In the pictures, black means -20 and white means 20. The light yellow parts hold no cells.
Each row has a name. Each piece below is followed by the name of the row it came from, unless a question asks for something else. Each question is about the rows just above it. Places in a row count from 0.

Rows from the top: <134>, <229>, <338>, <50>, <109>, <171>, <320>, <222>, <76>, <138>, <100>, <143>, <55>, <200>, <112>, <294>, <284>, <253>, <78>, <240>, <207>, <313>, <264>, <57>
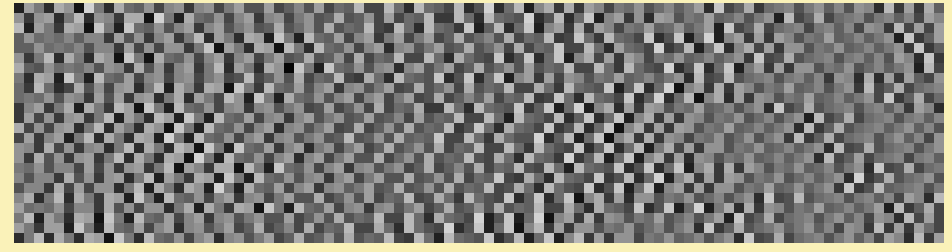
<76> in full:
[ -3 -11   9  -3 -13  -9   7  -7   3  -9   3   5 -13  -1   9 -15   7   1
 -11   7   5 -17  11  -1 -11   9  -3  -5   5  -7   1   5 -11   1   3  -7
  -1   5  -9  -7   7  -7  -3   3  -9   7  -7  -3  -5   9  -9  -9   7  -3
 -11   9  -3  -5  -7  11 -15  -5  11 -13  -3  13 -17   1   5 -11   7 -11
   5   1  -7  -1  -3   5  -5  -3   1  -7  -1   3 -11   9  -9  -5   7  -9
  -3  -1   1]
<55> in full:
[  7  -9   3  -9   3   5 -13  -1   9 -13   5  -1 -13   7   3 -17  11  -1
 -15   9  -3  -5   3  -9   1   5 -13   1   3  -7  -1   5  -9  -7   7  -9
  -5   3  -7   7  -7  -3  -5   9 -11  -7  11  -3 -13   7  -3  -5  -9  11
 -11  -7   9 -13  -3  11 -17   1   7 -11   5 -11   5   3  -7  -1  -3   5
  -5  -3   1  -5  -1   3 -13   9 -11  -5   7  -7  -3  -1   1  -5  -1   3
  -5   1  -7]
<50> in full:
[ -5   3  -3  -1  -3   1  -5   1   1 -11   5  -7   3 -11   1   5 -11  -1
   9 -13   5  -1 -13   7   5 -15  11  -1 -15   9  -3  -5   5  -9   1   5
 -11  -1   5  -9  -1   5  -9  -5   7  -7  -3   1  -7   7  -9  -3  -5   9
 -11  -9  11  -3 -11   9  -3  -5  -9  11 -13  -7  11 -15  -3  13 -15   1
   5 -11   5 -11   5   1  -7  -1  -3   5  -5  -3   1  -5  -1   3 -15  11
 -11  -5   5]
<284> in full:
[ -1  -3   3  -7   1   1  -9   5  -9   3 -11   3   5 -11  -1   9 -17   5
   1 -11   7   7 -17   9  -1 -15  11  -3  -5   3  -9   1   5 -11   1   3
  -7  -1   3  -9  -5   7  -9  -5   1  -7   7  -9  -3  -5   9  -7  -9   9
  -3 -15   9  -3  -5  -7  11 -13  -7  11 -13  -3  11 -15   1   7 -11   7
 -11   5   1  -7  -1  -3   3  -5  -3   1  -7  -1   3 -13  11  -9  -7   7
  -9  -3  -1]
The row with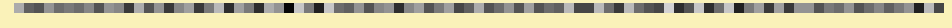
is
<320>

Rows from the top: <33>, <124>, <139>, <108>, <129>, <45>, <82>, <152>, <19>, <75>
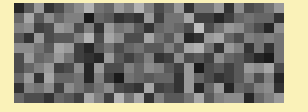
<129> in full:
[  2   2  -2  -6   6   4 -10 -14  -6  -2  -8  -4  -2  -6  -6   0  -6   6
   8  -2 -12   4   0 -12  -2 -12  -2]
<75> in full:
[ -4  -8  -8 -12  -4  -6 -10   6   0 -10   8  -2   6 -12   0  -6  -6  -2
   6  -6   0   2   2 -14  -4   0   4]
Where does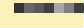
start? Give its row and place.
<75>, 3
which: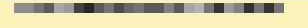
<129>
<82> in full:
[ -8  -4   0   4 -10  -8   2 -14   4  -8  -8   0  -4   2   0  -6 -10   4
 -16  -8  -6 -10  -6   4   2   6  -8]
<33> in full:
[-14  -6   4 -12  -8  -2   2   8  -2  -4   4   0   8   0  -8  -4   4 -12
  -2  -2   4 -12   2  -8  -6  -2   4]

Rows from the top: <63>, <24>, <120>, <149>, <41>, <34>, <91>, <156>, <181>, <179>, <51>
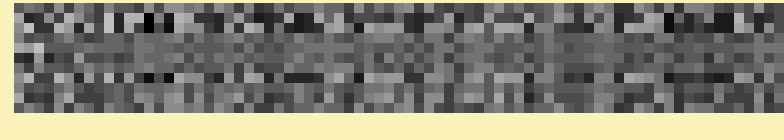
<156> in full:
[  2   8 -10 -10   8   2 -14   4  -8   8 -12   4 -10 -18  -8 -18   6   2
   2 -10 -14   4 -10   6   4 -14  -2 -14 -14 -14 -12   2   6  -4 -16   6
   2   4   4 -12 -12   2   2  -2  -8   2   4  -6   6   4   4 -14   0   0
  -6 -12 -10 -14   0   0 -14   6   4   2  -2 -16 -12 -12 -10 -14 -16 -14
   4   2 -12   2  -8]
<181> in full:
[  0  -8  -6  -8  -4   0  -6 -10  -8  -6  -4  -8  -2  -4  -4  -2   0  -8
  -2  -6  -2  -4  -2  -6  -4  -6  -6  -4   0  -4  -6  -2  -6  -8  -6  -2
  -2   0  -6  -2  -8  -4  -2 -10  -4  -2  -2  -6   0  -6  -2 -10  -6  -4
  -6  -6  -6  -4  -2  -4  -4  -6  -6 -10  -2  -4 -10  -6  -6  -8  -2  -6
 -10  -8  -2  -8  -4]
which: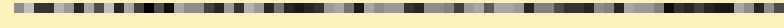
<120>
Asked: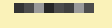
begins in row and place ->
<24>, 41
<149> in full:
[  0  -8  -6  -8  -4   0  -6 -10  -8  -4  -4  -8  -2  -4  -4  -2   0  -8
  -2  -6  -4  -2   0  -6  -4  -8  -4  -6   0  -4  -6  -2  -6  -8  -4  -2
   0   0  -4  -2  -8  -2  -2 -10  -2   0  -2  -6   0  -6  -2 -10  -6  -2
  -6  -6  -6  -4  -4  -2  -4  -8  -6 -10  -2  -2 -10  -6  -8  -8  -2  -8
 -10  -8  -2  -8  -4]
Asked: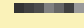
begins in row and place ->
<179>, 25

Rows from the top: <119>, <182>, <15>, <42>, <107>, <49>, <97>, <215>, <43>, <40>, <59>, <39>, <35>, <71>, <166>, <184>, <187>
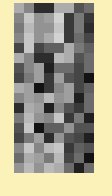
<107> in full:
[-9 11 -9 -5 -5  7 -1 -5]
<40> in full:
[  1   5   3   9   3   5 -15  -3]
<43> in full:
[  7   5 -17 -11   1   5  -9  -5]
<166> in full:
[  1  11   1   9  11 -11  -5  -7]
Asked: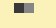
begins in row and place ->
<43>, 3
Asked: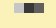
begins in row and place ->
<166>, 4

